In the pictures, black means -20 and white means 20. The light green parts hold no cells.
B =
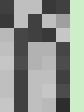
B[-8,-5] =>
-10
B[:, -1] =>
[-10, 5, 11, -9, -8, -10, -8, -13]
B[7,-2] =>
9
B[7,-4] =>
-10
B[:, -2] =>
[-11, 10, -11, 8, 9, 10, 11, 9]
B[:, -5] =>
[-10, -11, 9, 10, 11, 10, 10, 11]
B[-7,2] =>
-10
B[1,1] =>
10
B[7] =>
[11, -10, 10, 9, -13]

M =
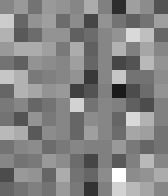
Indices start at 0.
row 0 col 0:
1
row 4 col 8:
-9
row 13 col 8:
13
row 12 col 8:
20
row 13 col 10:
6
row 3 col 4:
-1
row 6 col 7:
0
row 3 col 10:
6
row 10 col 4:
-1
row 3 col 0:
4
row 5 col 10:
-2
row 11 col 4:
2
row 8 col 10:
8
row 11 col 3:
4
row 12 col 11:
7
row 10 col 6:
0
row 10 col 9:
-1
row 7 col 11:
0
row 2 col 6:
-3
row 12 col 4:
7
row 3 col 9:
0
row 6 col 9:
-8
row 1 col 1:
-4
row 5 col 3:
0
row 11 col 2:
-1
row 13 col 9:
9
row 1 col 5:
2
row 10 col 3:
-3
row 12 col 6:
-4
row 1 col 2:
3
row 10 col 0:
-2
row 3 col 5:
7
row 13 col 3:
-2
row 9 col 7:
1
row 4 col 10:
9
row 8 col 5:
-4

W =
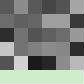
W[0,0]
-6
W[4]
[-7, 13, -16, -14, 2, 9]
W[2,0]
-13
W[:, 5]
[6, -11, 4, -13, 9]
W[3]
[11, -2, 0, 2, 1, -13]
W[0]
[-6, 2, -6, -9, -7, 6]

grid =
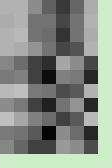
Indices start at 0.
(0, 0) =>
8
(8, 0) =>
10
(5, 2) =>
-10
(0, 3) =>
-5
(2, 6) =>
7
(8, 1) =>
6
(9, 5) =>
-3
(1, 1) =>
8
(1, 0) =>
7
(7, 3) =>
-15
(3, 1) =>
7
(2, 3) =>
-3
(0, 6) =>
7
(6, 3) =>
-2
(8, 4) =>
-10
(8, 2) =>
0
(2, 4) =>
-12
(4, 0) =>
1
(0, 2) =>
2
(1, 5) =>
-2
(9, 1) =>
-2
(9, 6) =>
-14
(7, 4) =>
-2
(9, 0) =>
-1

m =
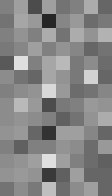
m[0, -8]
0
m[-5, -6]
-4
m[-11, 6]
-4
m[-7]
[2, 9, 4, -8, -1, 0, 4, 3]
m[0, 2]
-8
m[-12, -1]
8
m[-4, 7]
4
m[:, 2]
[-8, 4, 0, 5, 0, -4, 3, 4, 2, -4, 0, 5, 3, -1]
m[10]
[0, -5, 0, 0, 3, 2, -3, 4]
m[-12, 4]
-2
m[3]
[-1, 1, 5, 0, 3, 1, -4, -2]
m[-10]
[-6, 15, 0, 6, 9, -1, 2, -3]
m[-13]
[-2, 6, 4, -14, 1, 4, -3, -1]
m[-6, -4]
-5
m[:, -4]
[-2, 1, -2, 3, 9, 3, 4, -1, -5, 5, 3, 5, -5, -3]
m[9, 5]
5
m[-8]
[0, 2, 3, 14, 4, -3, -2, 1]
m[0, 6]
7
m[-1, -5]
10
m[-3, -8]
2
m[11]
[2, 3, 5, 15, 5, 0, -3, -5]
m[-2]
[3, 4, 3, -11, -5, 5, -4, -4]
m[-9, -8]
2
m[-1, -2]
5
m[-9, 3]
6

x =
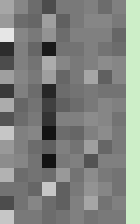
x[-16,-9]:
6
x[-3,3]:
11
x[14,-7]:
1
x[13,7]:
1
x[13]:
[-2, -2, -4, 11, -5, -1, 3, 1, -2]
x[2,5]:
0
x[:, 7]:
[-3, 1, 0, -2, 2, -5, -2, 1, 1, 2, -4, 0, -1, 1, -2, -1]
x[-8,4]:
0
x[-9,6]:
-1
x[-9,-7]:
-2
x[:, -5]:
[-1, -5, -3, -2, 1, -4, -3, -5, 0, -3, 0, -1, 4, -5, -5, -2]
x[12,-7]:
-2
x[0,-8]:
1
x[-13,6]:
0
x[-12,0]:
-8
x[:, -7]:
[-3, -4, -1, -4, -2, -1, -3, -2, -1, 1, -3, -2, -2, -4, 1, -1]
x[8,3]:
-12
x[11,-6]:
-17
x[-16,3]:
-8
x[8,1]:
-3
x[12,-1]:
-2
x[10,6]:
5
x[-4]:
[8, -3, -2, -3, 4, -2, 2, -1, -2]
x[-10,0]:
-11
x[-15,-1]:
-1
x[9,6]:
0
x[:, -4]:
[-1, -1, 0, -2, -1, -1, -2, -3, 0, -4, -2, 0, -2, -1, 0, 0]
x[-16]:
[6, 1, -3, -8, -1, -1, 0, -3, 0]

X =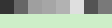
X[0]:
-12
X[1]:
-4
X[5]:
15
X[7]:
-1

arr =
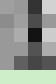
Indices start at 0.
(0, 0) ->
5
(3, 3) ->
7
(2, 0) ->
4
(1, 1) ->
5
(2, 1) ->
7
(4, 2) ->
-9
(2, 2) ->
-17
